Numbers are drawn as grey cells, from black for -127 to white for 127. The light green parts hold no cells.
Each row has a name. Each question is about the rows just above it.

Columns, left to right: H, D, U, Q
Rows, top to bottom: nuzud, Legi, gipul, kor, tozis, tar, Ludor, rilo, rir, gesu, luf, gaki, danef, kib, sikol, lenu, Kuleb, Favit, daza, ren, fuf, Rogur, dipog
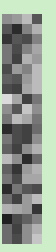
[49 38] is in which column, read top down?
Q
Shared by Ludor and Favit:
[-41]
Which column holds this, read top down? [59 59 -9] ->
Q
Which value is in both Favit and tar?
[-52]
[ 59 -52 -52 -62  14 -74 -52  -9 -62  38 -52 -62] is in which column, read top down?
D

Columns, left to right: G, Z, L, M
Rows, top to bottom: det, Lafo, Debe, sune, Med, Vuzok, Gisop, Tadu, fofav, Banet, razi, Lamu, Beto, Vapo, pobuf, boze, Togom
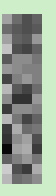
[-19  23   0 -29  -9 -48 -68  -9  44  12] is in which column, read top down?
M
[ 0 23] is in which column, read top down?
L
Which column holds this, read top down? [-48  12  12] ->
Z
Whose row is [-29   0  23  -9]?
pobuf
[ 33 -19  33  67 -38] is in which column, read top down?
G
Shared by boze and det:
[-48]
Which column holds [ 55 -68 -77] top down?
G

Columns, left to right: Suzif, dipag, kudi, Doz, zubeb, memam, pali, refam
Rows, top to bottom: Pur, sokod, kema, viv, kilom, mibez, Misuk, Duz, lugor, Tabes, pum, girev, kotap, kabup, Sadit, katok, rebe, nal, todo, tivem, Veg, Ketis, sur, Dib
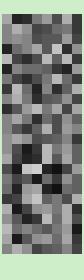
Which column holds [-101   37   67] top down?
Doz
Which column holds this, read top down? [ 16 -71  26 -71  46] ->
refam
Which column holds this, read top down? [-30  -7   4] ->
zubeb
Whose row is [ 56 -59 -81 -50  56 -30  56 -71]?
kilom
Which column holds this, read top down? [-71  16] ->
kudi
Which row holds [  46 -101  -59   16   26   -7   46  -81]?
tivem

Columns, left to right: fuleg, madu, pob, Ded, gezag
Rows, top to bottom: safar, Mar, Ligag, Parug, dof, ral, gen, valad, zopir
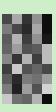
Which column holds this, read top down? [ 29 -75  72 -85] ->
madu
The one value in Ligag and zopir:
[51]

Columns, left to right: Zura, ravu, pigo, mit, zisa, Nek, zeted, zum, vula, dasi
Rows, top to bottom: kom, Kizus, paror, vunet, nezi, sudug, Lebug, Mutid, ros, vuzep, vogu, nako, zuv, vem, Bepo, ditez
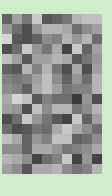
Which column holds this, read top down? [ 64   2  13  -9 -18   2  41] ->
zisa
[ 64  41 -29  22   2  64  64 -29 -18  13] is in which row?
zuv
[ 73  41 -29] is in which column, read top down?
zum

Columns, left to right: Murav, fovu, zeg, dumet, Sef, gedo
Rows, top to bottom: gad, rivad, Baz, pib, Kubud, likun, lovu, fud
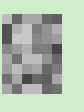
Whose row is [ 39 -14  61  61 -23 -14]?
fud
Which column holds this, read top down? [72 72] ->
zeg
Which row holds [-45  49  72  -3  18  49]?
rivad
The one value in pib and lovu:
[-56]
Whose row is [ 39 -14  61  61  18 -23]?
Kubud
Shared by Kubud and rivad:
[18]
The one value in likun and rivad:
[-3]

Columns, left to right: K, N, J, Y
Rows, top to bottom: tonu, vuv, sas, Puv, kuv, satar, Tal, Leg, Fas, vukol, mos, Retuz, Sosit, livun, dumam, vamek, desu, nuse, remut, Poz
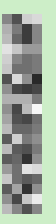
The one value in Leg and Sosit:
[15]
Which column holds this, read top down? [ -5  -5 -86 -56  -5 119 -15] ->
Y

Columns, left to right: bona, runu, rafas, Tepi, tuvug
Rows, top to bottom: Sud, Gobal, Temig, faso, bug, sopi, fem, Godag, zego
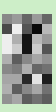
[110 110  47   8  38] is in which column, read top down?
bona
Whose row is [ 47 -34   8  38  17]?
bug
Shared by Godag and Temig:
[47]
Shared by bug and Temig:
[47]
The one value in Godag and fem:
[38]

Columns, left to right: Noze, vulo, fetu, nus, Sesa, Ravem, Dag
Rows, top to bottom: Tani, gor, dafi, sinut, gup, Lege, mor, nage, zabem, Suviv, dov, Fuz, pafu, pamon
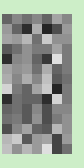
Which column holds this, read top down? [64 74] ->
Sesa
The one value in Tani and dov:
[-15]

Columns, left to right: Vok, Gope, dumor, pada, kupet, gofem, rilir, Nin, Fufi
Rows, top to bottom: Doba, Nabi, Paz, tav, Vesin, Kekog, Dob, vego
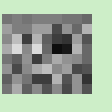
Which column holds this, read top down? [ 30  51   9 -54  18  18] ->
Nin
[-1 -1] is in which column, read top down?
Gope
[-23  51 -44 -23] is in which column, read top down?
Fufi
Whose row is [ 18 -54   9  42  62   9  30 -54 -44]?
Kekog
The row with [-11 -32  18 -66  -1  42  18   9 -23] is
Vesin
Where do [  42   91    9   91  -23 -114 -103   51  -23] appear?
tav
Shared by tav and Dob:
[51]

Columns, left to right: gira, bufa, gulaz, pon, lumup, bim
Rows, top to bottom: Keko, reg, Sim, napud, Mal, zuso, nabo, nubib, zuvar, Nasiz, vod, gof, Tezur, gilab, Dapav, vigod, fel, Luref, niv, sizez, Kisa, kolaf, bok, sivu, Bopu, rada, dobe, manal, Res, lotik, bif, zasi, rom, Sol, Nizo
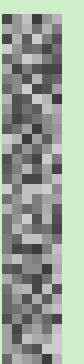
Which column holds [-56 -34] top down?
lumup
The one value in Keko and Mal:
[52]

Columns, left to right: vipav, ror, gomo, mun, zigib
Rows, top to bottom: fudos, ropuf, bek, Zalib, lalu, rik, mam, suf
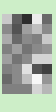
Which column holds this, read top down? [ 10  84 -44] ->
mun
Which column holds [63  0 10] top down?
mun
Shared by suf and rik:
[0]
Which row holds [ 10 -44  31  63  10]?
ropuf
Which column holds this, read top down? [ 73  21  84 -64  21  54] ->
zigib
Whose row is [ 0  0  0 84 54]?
suf
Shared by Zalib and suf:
[0]

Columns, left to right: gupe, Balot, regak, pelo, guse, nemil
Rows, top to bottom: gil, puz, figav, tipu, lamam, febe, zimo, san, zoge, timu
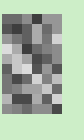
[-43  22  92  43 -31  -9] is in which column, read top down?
gupe
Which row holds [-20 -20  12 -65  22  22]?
gil
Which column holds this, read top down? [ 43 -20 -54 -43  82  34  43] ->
pelo
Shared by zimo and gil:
[-20]
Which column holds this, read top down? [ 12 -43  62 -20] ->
nemil
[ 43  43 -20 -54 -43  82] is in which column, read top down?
pelo
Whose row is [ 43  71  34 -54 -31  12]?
lamam

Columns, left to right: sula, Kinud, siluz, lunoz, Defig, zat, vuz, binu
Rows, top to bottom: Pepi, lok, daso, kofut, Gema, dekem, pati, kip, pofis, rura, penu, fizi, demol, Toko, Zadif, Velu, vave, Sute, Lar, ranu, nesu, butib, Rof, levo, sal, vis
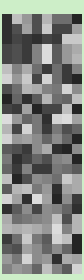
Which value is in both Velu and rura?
[-69]
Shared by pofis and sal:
[-80]

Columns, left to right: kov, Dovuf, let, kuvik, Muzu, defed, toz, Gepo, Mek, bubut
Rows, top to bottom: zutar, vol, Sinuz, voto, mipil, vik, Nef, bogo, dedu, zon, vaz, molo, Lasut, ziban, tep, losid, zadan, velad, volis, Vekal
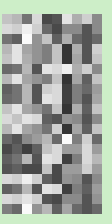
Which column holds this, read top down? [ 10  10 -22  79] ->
bubut
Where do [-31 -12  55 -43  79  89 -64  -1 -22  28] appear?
bogo
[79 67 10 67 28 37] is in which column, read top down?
bubut
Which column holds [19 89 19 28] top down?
kuvik
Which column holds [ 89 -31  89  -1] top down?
kov
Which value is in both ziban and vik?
[89]
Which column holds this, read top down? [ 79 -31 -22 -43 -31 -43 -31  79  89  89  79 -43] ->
Mek

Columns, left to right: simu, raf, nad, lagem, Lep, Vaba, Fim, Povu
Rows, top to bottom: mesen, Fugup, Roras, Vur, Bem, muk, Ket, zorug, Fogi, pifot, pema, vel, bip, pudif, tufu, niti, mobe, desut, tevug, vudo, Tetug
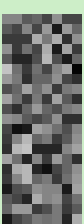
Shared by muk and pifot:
[5]
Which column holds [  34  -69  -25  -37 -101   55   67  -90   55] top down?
nad

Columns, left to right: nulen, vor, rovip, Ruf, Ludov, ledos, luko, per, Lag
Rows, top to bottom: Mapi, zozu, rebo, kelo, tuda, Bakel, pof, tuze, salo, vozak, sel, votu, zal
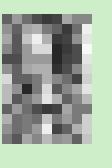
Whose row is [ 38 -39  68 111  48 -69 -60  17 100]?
rebo
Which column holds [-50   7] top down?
per
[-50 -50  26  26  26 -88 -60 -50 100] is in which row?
tuda

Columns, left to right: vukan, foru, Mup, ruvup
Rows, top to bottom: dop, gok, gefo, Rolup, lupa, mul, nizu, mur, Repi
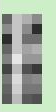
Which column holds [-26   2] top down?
vukan
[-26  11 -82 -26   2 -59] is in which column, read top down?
vukan
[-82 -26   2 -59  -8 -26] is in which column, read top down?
vukan
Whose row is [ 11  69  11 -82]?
gok
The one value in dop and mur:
[-26]

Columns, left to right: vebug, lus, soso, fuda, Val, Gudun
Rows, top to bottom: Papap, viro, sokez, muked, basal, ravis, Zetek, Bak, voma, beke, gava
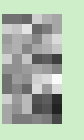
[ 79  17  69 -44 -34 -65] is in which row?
basal
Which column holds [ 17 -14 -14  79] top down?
vebug
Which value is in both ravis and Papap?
[38]
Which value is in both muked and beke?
[38]
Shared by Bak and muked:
[5]
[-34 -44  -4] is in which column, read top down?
Val
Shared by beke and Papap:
[38]

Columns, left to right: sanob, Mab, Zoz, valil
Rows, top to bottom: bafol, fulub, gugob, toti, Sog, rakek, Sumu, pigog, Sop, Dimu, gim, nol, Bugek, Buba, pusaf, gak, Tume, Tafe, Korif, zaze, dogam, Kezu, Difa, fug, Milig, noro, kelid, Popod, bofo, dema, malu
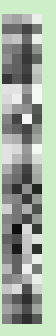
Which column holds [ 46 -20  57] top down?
sanob
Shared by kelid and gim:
[3]
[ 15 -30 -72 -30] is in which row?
Sog
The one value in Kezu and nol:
[15]
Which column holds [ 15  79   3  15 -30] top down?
sanob

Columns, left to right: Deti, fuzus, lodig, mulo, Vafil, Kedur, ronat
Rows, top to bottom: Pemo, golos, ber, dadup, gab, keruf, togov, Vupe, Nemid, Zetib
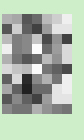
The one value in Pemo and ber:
[58]
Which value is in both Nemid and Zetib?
[8]
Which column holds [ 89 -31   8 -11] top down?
fuzus
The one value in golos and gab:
[-41]
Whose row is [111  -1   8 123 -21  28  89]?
dadup
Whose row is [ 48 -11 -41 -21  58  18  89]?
gab

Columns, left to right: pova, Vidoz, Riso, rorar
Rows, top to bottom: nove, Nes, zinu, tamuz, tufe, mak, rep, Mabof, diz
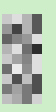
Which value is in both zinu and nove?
[94]
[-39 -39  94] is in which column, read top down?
rorar

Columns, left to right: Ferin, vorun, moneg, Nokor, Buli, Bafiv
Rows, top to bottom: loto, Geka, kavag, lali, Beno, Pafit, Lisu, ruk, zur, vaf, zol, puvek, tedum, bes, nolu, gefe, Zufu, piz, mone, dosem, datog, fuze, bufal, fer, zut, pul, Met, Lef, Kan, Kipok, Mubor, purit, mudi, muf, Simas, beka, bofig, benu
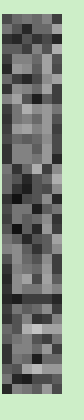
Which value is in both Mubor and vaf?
[-65]
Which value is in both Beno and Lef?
[2]
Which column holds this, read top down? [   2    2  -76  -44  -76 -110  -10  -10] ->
vorun
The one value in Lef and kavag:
[-76]
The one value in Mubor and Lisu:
[-65]
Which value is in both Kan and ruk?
[-65]

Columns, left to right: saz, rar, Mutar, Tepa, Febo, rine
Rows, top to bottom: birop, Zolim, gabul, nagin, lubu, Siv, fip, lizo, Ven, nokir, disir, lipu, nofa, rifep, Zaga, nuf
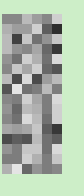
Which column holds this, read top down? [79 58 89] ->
Mutar
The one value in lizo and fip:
[58]
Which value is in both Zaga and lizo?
[-2]
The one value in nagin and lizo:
[58]
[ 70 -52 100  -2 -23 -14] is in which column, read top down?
rar

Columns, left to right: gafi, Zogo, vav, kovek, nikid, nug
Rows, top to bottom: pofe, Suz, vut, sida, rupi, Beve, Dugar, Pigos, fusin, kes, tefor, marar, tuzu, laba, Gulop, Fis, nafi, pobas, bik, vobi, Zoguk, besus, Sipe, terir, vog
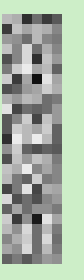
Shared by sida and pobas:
[46]
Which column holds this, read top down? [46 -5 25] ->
nug

